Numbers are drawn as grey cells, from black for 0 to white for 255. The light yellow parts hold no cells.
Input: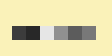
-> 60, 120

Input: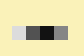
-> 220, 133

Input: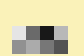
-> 229, 83

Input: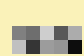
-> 128, 13

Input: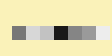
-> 119, 237

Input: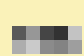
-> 89, 158

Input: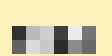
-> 49, 105

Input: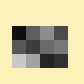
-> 16, 49

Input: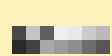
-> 72, 87
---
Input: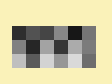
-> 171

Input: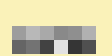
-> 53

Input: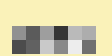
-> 237

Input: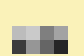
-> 101

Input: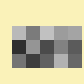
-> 130

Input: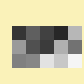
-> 176

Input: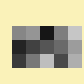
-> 106
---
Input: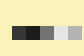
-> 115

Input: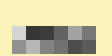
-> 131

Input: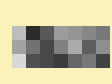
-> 72

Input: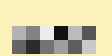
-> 116

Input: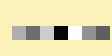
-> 204

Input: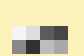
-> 189
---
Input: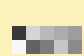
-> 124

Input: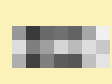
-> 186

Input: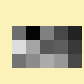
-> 88

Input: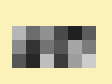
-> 86

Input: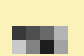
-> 131

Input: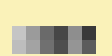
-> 78
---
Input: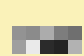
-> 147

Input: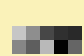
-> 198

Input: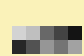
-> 211

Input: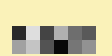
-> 42

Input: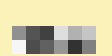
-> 144

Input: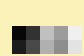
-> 7
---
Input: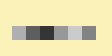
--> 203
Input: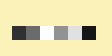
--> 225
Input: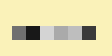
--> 190
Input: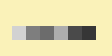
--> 74
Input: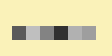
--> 177
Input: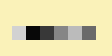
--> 187
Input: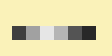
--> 84
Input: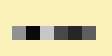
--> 38
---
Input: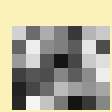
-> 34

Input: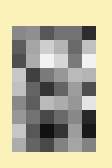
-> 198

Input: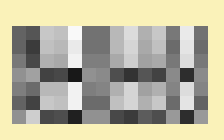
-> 99

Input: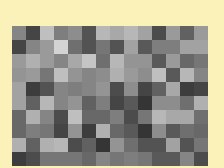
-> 176

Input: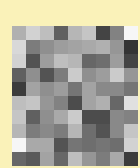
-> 246

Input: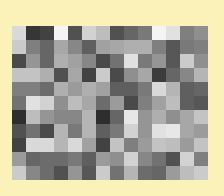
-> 155
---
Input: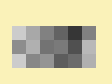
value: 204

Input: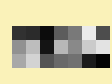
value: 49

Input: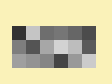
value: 50

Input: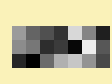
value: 155

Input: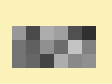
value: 152

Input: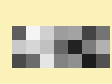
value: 94

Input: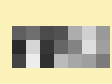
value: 95

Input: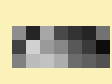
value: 141

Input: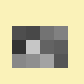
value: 78

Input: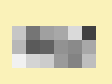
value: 198
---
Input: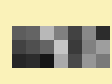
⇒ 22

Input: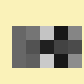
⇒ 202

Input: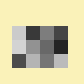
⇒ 117

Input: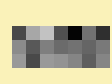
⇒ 153

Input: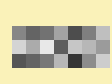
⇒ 120

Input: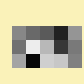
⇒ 207
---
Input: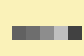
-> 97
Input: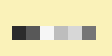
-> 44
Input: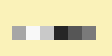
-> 166
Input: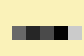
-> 104
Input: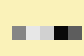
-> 133
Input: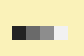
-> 36
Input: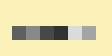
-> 96
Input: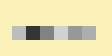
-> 189
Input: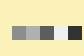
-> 141
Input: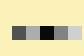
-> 81
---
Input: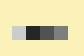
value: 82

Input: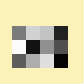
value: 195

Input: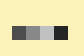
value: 193

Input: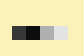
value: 175

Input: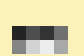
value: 51

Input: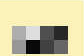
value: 79
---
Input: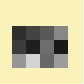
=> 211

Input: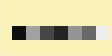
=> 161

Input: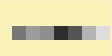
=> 156

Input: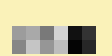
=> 197

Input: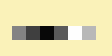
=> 63

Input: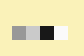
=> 202
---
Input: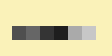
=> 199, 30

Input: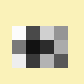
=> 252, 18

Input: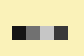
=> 198, 21

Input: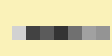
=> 210, 52

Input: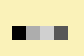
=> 208, 2

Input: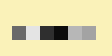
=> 228, 12

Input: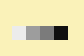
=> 236, 16

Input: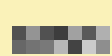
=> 203, 61

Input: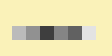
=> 227, 62

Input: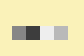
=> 238, 61
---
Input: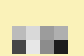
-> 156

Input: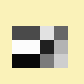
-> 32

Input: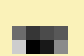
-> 75

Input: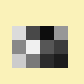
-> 86

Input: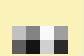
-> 249

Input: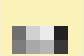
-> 235

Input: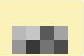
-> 89

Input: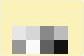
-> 137
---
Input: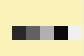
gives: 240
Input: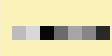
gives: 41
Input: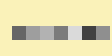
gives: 143
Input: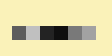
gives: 162
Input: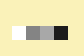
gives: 28
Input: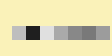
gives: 156
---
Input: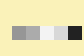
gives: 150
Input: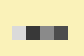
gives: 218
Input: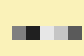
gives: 127
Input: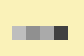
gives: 190
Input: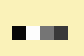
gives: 8
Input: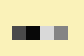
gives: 74
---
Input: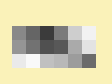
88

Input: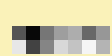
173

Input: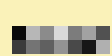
124

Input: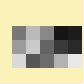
100

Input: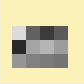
164

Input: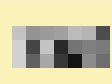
116

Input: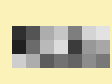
59
